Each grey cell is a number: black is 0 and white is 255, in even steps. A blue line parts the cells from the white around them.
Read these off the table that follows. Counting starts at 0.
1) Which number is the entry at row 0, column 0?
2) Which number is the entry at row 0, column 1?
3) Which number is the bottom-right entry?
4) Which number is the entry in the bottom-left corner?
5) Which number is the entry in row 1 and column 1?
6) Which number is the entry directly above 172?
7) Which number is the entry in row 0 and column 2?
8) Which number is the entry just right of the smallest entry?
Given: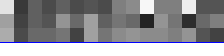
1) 227
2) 57
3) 66
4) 172
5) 66
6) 160
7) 96
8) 148

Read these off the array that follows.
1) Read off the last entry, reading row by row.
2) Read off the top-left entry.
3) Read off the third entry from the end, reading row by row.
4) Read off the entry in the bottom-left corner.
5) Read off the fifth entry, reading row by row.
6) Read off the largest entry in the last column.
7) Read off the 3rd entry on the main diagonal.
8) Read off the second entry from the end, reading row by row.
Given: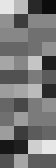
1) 91
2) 230
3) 166
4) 81
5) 145
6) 230
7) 112
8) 91

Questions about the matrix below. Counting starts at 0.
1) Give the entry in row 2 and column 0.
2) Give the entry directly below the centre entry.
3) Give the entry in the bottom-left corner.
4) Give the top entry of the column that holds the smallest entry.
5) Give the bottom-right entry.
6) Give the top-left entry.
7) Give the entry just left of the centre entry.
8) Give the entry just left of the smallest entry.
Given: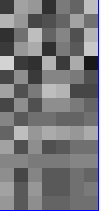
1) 48
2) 112
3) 151
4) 190
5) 112
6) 58
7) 80
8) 171

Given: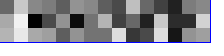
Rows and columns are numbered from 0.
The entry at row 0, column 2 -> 136
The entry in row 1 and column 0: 169
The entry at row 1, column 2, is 2
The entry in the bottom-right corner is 159
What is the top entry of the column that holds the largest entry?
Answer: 200
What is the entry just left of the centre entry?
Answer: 115
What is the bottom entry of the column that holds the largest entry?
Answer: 232
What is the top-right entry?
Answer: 136

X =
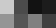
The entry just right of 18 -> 28
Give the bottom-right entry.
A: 64

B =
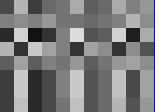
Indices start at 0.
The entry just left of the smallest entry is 210
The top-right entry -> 151
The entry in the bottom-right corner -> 151
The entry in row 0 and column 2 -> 61
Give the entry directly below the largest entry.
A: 51
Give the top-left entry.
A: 73
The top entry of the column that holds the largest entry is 170
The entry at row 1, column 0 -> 128
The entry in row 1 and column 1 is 140
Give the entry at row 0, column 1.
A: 180
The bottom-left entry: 61
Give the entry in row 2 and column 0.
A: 41

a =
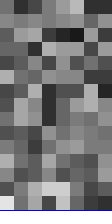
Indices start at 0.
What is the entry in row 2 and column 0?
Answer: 92
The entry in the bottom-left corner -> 228
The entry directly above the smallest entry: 145
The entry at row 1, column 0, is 135
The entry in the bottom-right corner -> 48
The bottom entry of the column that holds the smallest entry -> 102
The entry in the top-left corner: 113
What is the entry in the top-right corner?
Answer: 48
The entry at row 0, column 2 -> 71
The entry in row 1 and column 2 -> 135
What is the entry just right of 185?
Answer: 48
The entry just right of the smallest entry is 155
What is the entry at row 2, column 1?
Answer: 155
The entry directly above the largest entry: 80
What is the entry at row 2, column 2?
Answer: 166
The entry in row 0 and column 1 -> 48

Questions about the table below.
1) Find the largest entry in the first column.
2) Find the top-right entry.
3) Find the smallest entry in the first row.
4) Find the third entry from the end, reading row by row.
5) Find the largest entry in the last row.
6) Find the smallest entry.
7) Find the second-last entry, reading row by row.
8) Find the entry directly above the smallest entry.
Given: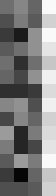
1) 155
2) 249
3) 101
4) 79
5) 209
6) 6
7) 90
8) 155

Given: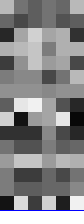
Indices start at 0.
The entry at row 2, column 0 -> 39
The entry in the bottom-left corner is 19
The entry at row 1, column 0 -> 103
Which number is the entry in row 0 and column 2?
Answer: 94
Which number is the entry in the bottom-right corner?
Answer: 241
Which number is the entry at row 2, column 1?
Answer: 165
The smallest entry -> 8
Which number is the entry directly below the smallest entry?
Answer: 39
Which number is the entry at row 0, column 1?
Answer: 115
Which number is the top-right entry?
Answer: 185
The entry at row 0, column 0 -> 185
